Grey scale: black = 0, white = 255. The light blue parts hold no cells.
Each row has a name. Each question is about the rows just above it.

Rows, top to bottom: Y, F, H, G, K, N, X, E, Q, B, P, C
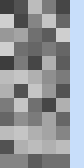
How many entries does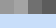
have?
4
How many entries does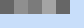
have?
5

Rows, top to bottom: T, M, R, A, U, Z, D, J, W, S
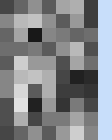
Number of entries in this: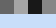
4
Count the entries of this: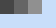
3

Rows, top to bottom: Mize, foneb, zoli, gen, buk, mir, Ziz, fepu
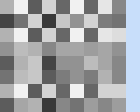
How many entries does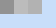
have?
3
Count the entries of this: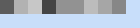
9
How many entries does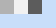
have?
3
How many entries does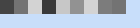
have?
9
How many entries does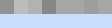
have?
8
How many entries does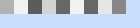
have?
9

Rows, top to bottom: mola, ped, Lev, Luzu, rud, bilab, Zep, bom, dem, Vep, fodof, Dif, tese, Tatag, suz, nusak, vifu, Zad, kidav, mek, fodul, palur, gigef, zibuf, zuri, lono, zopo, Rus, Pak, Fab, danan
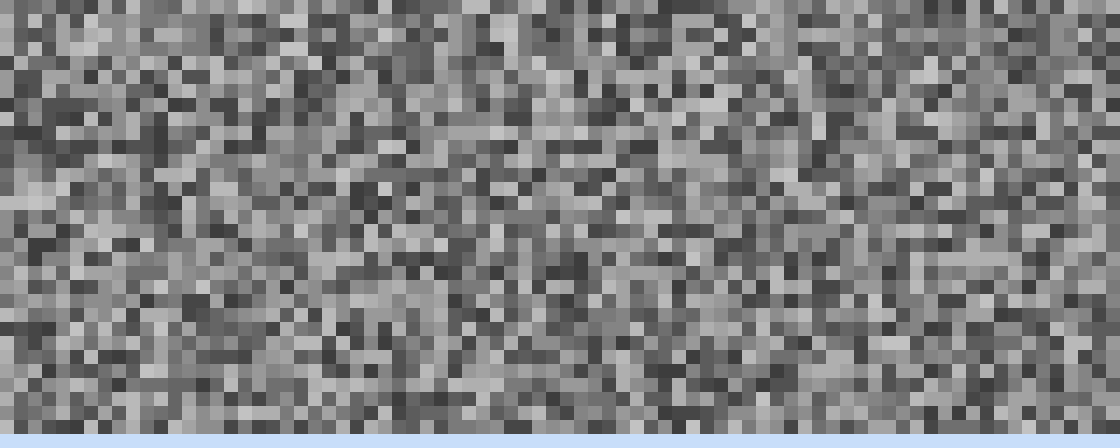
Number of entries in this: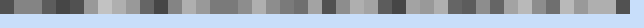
45
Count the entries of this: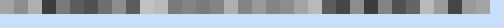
35
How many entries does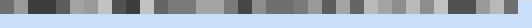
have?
37
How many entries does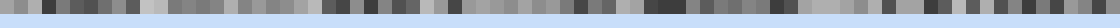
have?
80

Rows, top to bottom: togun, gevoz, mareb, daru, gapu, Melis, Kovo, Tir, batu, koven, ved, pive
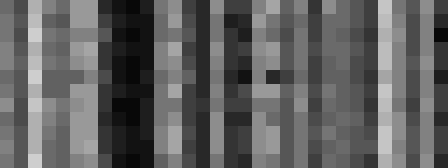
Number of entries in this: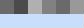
6
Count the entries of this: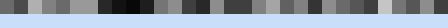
32
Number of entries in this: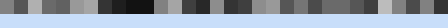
32
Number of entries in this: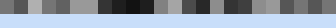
24

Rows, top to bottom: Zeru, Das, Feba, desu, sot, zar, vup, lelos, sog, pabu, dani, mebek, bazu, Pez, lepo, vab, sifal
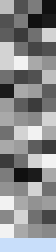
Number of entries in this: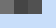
3
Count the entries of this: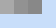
3

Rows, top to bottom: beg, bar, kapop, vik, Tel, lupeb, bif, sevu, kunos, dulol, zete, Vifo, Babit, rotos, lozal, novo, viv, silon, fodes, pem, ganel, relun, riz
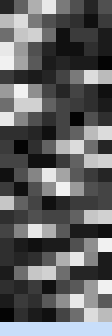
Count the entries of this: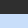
2
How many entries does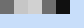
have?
5
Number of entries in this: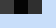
3
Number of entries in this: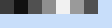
7
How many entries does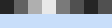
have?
8
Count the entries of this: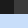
2

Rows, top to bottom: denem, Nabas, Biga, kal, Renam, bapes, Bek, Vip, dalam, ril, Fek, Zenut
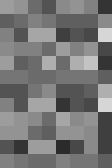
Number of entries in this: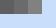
3
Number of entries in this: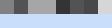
8
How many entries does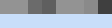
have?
8
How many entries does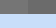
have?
4
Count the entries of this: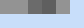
5
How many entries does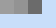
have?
3

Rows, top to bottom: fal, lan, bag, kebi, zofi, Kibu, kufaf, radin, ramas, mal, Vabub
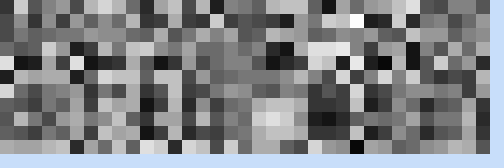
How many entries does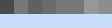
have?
8
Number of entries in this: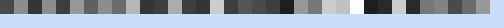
35
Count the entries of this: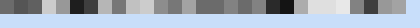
29

